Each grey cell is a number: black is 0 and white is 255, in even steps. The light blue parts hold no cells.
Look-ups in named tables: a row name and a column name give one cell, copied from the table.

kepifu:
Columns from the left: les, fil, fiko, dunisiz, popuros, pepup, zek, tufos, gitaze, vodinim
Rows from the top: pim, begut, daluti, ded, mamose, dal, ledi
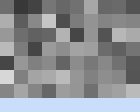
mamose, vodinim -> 87
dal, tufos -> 142
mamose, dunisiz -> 138
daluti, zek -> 148
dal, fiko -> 164
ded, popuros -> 141
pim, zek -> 167
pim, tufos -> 103
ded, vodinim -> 116
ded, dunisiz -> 154
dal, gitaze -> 135
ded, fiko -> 69
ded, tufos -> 108
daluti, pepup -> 70
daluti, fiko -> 97
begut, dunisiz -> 198
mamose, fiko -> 128

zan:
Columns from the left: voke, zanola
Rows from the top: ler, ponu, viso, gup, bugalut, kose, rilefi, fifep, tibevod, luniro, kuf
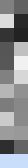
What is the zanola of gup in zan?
192
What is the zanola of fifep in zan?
136
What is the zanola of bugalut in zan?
241
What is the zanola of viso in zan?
34
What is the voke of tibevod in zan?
203
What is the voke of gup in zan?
86
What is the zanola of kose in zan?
215
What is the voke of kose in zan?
129
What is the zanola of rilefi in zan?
145
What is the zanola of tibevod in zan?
137
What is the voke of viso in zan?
51
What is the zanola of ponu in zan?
40
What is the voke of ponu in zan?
220
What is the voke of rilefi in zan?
182
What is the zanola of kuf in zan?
100
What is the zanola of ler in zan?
97
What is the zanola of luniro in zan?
153
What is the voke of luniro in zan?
156
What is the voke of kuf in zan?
46

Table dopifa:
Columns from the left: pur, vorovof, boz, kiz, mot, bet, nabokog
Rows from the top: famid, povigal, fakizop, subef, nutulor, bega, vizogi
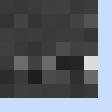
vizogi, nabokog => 57
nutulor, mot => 34
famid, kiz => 63
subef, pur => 64
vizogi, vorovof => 62
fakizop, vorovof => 59
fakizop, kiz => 58
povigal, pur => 52
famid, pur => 58
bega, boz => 30

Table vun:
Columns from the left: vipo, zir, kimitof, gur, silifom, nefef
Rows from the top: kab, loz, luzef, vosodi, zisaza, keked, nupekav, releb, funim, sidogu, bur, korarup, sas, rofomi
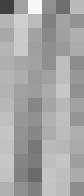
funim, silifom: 191
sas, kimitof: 107
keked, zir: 173
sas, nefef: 171
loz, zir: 207
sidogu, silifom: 188
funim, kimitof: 144
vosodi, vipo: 181
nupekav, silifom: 199
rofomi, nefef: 141
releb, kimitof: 134
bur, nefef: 170
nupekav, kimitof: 156
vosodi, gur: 143
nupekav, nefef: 144
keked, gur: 161

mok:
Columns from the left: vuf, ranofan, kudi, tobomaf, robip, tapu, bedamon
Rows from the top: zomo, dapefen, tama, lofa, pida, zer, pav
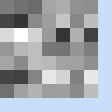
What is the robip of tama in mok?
53
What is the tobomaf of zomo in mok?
165
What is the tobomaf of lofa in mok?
119
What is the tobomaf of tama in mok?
154
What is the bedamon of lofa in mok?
126
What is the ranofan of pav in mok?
160
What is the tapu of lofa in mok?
149
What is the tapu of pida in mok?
161
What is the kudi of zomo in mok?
107
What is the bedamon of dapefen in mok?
189
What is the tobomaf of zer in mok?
230
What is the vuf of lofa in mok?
150
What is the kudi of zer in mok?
132
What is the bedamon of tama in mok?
66
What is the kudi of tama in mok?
211
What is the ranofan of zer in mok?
65
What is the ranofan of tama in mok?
255
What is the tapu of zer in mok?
128

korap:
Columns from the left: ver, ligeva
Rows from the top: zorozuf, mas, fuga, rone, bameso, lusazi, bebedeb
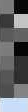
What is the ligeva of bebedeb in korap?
131
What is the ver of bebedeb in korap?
79
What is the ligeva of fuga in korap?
99
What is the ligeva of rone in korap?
5
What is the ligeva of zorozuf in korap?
8
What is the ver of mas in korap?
57
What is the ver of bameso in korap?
109
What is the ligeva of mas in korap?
195

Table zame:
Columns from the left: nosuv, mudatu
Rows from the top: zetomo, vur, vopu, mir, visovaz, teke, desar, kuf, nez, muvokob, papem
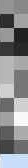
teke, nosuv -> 183
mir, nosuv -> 55
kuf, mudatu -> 209
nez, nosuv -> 161
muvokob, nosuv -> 93
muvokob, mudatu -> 171
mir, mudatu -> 40
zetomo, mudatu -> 136
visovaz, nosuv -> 183
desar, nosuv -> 207
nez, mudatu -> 249
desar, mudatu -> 119
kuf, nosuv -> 105
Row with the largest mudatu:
nez

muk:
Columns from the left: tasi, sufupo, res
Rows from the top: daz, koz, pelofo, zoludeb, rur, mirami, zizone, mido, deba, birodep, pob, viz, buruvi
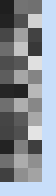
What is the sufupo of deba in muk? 90
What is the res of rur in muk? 224
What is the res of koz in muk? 210
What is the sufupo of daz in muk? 115
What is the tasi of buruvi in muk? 64
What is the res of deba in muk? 168
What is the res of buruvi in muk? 163
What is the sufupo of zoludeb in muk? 196
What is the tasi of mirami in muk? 93
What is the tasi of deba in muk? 69
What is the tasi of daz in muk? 31
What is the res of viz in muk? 143
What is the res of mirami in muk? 132
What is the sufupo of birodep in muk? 80
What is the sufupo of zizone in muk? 34
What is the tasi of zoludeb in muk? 109
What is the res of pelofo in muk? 66
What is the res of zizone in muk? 184
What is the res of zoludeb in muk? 56
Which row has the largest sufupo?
zoludeb

